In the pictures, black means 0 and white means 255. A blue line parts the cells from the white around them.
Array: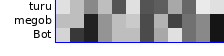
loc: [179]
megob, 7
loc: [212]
Bot, 0
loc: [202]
megob, 5
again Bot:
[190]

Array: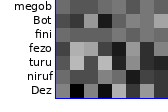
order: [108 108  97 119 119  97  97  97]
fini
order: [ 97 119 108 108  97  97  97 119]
fini
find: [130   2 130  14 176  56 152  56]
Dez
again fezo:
[67]

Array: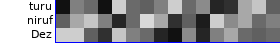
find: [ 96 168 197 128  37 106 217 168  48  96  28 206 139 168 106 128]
niruf
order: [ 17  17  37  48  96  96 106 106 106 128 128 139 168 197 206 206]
turu
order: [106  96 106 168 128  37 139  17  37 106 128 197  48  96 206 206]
Dez
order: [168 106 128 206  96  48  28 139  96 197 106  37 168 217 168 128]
niruf
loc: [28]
niruf, 10

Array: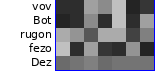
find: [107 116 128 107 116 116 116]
Dez
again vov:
[45]
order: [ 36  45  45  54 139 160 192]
vov
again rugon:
[171]
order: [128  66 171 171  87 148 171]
rugon
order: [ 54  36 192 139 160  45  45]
vov
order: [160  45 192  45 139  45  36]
Bot

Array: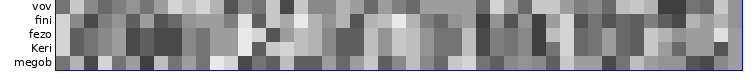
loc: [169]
fini, 16
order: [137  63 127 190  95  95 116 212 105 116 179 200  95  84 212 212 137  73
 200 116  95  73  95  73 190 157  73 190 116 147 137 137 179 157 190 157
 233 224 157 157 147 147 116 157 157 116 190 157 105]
fezo
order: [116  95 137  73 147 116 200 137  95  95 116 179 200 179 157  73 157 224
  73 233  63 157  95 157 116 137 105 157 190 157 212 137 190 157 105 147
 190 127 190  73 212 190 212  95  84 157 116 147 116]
fezo
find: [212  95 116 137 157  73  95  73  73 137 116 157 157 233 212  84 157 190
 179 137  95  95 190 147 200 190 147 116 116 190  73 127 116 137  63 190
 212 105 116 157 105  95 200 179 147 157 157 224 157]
fezo
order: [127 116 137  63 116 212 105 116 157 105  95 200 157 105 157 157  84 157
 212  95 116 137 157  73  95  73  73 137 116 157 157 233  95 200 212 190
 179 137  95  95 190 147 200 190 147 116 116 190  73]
Keri
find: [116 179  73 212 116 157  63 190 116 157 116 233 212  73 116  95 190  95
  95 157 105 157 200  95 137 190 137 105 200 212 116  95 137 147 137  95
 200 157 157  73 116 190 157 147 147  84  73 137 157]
megob

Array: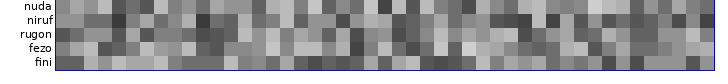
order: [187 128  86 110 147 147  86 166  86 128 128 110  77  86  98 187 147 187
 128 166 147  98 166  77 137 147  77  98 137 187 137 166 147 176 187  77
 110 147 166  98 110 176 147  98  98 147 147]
rugon
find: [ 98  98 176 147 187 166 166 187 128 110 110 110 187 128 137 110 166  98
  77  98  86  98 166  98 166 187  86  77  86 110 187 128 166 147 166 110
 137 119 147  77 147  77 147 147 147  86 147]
fini
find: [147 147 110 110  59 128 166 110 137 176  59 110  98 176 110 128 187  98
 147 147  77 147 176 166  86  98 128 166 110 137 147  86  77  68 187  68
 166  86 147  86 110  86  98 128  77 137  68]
niruf
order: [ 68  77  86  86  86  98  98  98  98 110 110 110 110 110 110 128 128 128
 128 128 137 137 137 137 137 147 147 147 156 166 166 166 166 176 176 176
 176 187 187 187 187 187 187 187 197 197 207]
fezo
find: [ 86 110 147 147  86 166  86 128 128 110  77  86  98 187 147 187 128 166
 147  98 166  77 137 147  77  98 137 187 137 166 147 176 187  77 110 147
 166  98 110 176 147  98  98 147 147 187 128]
rugon
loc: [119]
fini, 37
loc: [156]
fezo, 7

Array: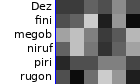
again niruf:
[98]
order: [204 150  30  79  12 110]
rugon
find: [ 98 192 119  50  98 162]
niruf
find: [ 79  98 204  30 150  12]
fini

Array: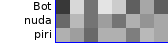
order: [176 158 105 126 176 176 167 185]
piri
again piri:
[176]
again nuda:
[116]
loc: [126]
piri, 5
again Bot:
[95]

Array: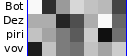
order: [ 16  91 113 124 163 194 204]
piri
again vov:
[194]
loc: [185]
Bot, 5
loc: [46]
Bot, 1

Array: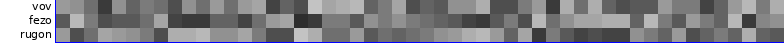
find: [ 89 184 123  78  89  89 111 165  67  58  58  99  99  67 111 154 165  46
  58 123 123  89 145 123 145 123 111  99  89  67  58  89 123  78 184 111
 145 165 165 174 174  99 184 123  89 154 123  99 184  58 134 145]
fezo
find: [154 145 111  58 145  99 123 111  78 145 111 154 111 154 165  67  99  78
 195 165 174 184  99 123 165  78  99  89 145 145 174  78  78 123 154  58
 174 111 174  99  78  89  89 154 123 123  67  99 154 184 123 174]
vov
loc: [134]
fezo, 50
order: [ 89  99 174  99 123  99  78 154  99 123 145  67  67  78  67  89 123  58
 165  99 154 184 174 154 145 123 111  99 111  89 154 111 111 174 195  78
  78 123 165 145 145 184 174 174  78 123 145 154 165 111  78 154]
rugon

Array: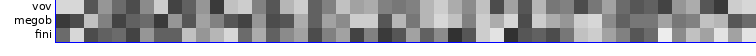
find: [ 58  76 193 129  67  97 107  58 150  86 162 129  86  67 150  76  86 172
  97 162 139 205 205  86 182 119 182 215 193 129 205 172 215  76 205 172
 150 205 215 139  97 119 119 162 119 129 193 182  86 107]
megob
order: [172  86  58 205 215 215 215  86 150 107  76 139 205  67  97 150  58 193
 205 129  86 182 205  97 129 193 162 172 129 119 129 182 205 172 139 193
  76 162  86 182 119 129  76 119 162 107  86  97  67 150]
vov
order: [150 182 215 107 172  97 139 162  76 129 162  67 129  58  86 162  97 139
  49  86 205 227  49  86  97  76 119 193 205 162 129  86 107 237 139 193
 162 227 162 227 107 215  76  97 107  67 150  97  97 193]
fini
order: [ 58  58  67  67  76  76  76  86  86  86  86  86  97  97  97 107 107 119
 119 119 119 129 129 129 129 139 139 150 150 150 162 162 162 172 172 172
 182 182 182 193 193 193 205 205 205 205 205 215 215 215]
megob
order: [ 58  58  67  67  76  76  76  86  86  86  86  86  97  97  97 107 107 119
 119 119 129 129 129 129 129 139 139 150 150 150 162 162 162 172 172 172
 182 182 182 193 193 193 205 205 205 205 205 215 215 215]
vov

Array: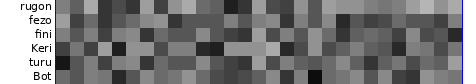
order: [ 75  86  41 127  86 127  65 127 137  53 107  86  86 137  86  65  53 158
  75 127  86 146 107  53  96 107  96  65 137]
fini
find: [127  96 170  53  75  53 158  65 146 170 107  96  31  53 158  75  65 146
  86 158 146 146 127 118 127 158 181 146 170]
rugon
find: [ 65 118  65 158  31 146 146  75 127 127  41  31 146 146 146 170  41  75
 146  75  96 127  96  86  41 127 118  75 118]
Keri
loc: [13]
Bot, 18
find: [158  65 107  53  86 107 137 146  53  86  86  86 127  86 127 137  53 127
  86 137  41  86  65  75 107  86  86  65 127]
fezo

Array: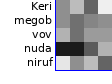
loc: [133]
megob, 2
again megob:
[143]
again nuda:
[26]
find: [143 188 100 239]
Keri
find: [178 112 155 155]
vov
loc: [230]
niruf, 0
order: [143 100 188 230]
niruf

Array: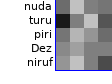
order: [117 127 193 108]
nuda
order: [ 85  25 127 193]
turu
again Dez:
[127]
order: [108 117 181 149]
piri
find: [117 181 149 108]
piri
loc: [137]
Dez, 0

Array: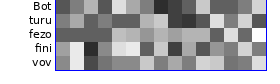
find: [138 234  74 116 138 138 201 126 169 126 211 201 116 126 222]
vov
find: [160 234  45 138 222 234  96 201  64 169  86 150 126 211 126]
fini
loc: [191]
fezo, 4
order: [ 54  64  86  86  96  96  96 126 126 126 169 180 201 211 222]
turu
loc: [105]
fezo, 13
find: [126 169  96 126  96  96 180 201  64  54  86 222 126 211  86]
turu

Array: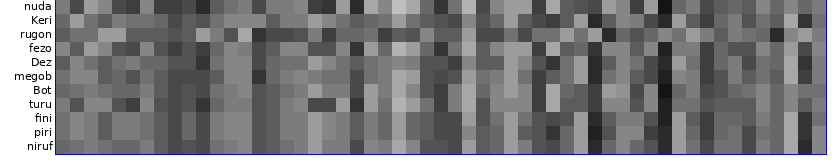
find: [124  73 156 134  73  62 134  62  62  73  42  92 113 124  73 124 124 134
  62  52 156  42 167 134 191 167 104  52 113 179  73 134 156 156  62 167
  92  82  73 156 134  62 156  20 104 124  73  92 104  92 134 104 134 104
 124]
nuda
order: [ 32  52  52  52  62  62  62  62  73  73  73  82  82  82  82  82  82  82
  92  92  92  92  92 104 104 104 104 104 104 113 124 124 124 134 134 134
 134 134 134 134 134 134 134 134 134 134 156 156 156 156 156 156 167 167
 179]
fezo
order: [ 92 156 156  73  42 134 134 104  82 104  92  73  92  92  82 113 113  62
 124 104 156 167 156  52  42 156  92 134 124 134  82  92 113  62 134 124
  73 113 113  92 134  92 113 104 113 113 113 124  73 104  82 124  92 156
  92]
Keri
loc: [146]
Bot, 40
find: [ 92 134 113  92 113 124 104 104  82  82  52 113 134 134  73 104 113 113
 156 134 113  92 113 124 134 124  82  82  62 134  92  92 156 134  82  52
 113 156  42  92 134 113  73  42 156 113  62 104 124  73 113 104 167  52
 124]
Dez

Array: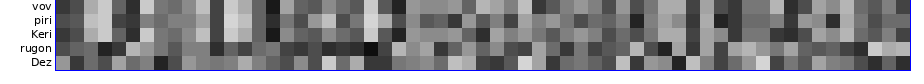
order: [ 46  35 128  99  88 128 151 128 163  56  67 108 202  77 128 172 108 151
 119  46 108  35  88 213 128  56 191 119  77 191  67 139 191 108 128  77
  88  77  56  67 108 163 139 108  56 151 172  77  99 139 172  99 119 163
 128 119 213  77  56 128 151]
piri
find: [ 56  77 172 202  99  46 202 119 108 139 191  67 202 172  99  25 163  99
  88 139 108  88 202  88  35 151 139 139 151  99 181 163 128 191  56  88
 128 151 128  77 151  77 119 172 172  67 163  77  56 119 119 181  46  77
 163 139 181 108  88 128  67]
vov
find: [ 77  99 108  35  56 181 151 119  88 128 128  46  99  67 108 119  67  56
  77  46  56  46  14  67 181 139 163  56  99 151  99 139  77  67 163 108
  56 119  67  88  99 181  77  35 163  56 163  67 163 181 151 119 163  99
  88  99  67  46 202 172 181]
rugon
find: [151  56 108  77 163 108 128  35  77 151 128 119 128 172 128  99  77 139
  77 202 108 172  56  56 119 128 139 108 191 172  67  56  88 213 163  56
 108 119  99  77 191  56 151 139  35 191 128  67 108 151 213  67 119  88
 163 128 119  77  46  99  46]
Dez

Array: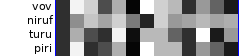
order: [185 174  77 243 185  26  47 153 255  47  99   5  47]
piri
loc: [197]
niruf, 2

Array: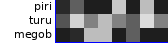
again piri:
[30]
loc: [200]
piri, 4
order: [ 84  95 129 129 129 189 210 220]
turu
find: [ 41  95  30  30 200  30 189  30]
piri
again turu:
[129]
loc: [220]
turu, 6
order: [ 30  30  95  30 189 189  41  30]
megob

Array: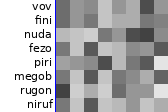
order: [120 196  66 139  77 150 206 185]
nuda
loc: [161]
piri, 0
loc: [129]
fini, 7

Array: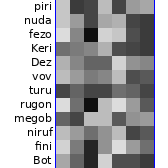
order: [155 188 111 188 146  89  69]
niruf
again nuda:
[69]
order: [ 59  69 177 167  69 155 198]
nuda

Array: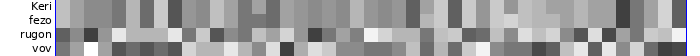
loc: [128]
rugon, 21
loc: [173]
vov, 17
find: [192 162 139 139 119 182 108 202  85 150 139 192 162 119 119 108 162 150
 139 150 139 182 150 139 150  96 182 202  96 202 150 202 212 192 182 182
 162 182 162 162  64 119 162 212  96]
fezo

